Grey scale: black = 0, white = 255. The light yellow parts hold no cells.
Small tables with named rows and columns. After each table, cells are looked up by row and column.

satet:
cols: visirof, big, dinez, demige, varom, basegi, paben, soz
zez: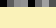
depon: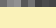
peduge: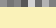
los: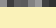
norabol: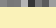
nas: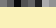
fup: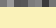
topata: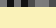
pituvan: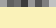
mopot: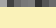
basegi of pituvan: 83
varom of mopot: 125
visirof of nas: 122
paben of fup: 58
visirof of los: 144
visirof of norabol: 134
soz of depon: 70
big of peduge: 117
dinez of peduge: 132
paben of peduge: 179
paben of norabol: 92
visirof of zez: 4
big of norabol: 120
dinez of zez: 142
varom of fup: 124

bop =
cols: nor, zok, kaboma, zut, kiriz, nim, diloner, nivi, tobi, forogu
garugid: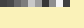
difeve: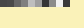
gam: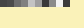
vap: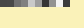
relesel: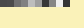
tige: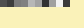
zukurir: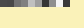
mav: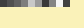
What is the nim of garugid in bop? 156
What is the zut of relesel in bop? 129
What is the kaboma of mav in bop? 97
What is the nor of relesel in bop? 73
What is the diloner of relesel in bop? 55
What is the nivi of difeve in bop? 139

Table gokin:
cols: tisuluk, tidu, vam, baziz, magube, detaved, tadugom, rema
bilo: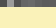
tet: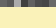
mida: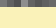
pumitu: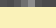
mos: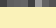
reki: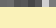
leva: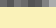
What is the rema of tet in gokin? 104
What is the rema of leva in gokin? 173
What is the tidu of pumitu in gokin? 77
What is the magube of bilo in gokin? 106
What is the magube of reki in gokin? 71
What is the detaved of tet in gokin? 76

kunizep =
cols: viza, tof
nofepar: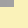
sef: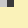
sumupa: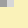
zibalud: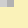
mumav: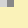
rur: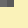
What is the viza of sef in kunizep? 201
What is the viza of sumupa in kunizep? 159
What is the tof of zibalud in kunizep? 178
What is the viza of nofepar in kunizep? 161
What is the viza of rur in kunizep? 106
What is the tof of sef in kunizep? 58
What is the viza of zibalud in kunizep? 207
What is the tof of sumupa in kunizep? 215
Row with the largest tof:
sumupa

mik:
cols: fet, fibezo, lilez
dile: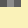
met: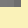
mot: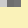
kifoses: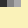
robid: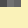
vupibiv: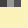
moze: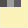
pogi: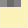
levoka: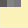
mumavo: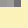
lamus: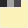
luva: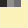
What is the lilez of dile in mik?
96
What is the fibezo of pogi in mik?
108
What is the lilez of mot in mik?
117
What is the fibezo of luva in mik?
143
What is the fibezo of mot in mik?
111
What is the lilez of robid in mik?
101

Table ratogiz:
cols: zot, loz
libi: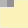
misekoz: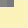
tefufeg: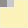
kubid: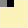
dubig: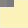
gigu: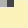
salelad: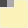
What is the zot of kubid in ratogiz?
136
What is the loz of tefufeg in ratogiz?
201
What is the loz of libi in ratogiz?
147
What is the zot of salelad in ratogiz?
75
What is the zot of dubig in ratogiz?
131
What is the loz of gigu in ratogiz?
69
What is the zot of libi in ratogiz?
181
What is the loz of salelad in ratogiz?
171
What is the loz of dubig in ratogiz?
123

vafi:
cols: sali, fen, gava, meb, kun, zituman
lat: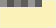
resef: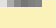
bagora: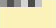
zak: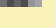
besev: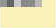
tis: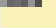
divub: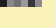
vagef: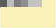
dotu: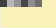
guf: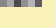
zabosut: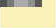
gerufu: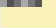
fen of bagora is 82
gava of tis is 109
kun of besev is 139
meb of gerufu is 168
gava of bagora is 141
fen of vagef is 189
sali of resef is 226
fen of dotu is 183
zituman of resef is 133
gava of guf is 76
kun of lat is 151
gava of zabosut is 171
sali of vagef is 91
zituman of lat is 94
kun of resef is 127
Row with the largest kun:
vagef

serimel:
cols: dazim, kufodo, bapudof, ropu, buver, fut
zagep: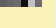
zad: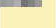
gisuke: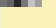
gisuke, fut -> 158
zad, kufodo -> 160
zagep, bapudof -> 108
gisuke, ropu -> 118
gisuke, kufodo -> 99
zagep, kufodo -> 102
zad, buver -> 131
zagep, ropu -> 15
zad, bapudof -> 174
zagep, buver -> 192
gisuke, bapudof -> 39
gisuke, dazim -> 114
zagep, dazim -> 96
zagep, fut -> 108
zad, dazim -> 153
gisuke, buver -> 194

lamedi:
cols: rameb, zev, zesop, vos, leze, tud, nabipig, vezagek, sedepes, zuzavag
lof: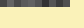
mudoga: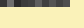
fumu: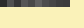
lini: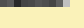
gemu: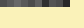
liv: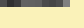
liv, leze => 97
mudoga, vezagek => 84
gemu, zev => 90
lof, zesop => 74
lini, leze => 73
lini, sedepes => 95
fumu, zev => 81
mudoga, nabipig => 64
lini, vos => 69
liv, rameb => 78
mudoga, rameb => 54
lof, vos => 91
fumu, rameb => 43
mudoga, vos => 60

